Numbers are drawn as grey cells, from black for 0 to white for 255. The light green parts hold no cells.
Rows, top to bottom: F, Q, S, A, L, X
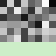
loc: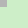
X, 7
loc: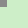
Q, 4
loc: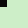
F, 8
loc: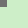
Q, 7
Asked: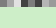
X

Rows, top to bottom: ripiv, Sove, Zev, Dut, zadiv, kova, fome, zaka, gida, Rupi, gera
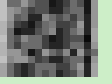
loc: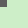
Zev, 3
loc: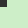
Dut, 4
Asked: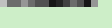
ripiv
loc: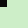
kova, 13
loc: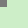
Dut, 8

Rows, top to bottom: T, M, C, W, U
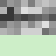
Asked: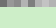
T
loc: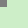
T, 5
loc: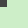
C, 4
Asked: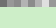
W
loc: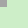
U, 2
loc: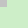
T, 7

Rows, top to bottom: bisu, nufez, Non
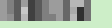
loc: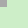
nufez, 11
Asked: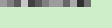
nufez
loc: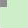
Non, 2
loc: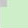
nufez, 4

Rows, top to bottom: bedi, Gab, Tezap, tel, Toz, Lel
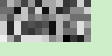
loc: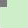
Toz, 13
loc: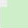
Lel, 1
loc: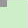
bedi, 5
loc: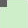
bedi, 1

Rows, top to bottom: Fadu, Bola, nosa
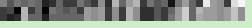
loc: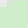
Fadu, 30
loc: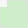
Fadu, 35
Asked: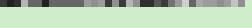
nosa
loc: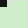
Fadu, 25
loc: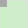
nosa, 29
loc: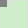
Fadu, 1
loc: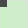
Bola, 2

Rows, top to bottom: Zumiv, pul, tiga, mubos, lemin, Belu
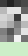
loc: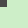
Zumiv, 4
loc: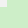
Belu, 3

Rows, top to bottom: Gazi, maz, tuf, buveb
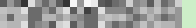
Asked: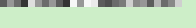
Gazi
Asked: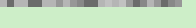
tuf
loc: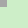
maz, 22
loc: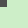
Gazi, 16
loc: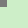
Gazi, 18

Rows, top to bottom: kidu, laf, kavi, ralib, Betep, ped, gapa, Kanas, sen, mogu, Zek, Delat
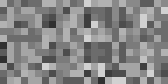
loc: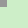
Betep, 20
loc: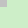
sen, 21

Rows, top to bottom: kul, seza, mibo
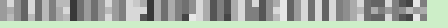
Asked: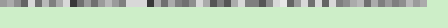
seza
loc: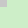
kul, 20

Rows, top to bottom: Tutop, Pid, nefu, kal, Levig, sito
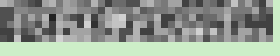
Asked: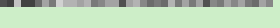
sito
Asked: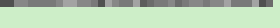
Pid
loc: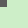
Pid, 21
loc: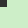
kal, 14
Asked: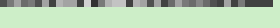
kal
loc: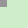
Tutop, 11

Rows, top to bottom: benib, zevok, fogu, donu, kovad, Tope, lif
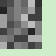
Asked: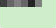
kovad
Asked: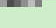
donu
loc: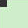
benib, 6
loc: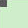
lif, 6
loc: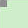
donu, 4

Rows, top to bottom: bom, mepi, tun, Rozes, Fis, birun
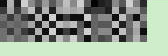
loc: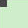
birun, 15
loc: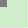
bom, 20
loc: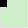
bom, 14
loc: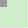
bom, 7

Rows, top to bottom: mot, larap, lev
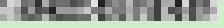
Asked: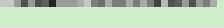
larap
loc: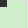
mot, 6
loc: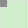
mot, 17

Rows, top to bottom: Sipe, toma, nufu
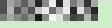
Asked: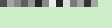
Sipe
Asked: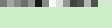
nufu
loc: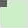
Sipe, 4
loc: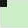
nufu, 6
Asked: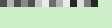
toma
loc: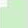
nufu, 8

